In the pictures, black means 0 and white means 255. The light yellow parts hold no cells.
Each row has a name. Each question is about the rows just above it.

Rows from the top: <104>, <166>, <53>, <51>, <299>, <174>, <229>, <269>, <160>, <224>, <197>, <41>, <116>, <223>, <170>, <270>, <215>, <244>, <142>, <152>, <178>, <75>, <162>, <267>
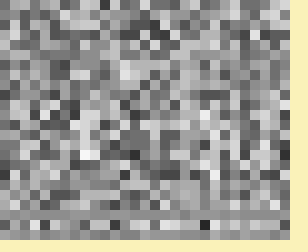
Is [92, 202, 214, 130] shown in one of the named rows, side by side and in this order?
no
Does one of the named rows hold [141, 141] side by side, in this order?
yes
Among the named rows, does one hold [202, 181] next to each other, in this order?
yes
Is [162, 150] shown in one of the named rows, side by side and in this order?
yes
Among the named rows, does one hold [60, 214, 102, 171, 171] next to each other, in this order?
no
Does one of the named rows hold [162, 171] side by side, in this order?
yes
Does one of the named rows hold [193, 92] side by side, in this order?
yes

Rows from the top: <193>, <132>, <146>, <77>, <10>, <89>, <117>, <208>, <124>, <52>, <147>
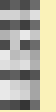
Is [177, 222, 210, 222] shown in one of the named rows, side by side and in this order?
no
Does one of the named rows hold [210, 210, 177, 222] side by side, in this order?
no
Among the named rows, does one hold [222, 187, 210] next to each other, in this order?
no
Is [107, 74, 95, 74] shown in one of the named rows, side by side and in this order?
no
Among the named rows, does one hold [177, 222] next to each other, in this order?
no
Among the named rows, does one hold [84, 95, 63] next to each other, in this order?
yes

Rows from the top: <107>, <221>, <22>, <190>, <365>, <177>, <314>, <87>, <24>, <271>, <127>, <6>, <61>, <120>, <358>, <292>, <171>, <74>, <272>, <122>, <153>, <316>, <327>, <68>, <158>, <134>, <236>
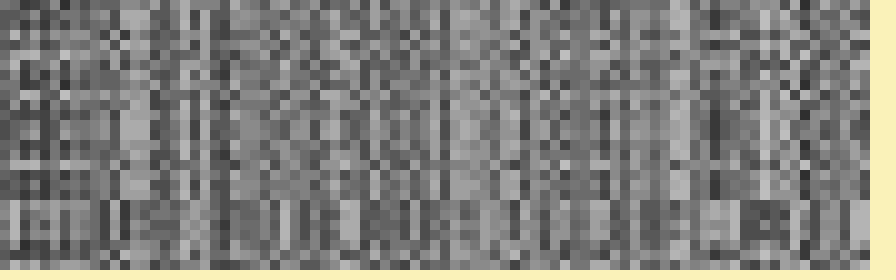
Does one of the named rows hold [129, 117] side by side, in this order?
yes
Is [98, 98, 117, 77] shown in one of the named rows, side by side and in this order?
no
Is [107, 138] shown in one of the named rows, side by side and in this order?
yes

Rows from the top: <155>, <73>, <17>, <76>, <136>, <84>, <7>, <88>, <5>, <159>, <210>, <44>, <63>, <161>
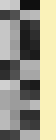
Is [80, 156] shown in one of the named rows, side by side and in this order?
no
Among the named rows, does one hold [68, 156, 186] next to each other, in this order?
no
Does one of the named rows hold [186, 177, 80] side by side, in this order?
no
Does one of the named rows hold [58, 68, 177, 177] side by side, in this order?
yes
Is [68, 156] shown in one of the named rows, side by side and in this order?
no
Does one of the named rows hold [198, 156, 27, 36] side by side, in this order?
yes

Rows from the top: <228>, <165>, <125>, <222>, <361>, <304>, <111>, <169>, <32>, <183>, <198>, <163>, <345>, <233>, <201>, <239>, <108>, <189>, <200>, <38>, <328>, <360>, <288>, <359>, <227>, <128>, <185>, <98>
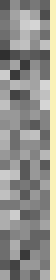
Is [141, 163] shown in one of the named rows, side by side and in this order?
no
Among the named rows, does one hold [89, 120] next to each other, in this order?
no
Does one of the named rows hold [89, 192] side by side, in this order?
no
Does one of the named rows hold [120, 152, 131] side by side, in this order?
no
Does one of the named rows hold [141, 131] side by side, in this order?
yes
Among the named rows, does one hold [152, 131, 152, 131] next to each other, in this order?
yes
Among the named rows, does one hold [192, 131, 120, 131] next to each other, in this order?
yes

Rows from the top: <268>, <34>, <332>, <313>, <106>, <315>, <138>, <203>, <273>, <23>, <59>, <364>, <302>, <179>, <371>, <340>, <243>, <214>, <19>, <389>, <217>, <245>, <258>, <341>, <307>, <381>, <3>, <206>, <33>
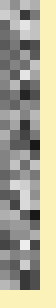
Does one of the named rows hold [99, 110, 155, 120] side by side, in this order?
no
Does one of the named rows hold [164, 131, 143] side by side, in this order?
yes

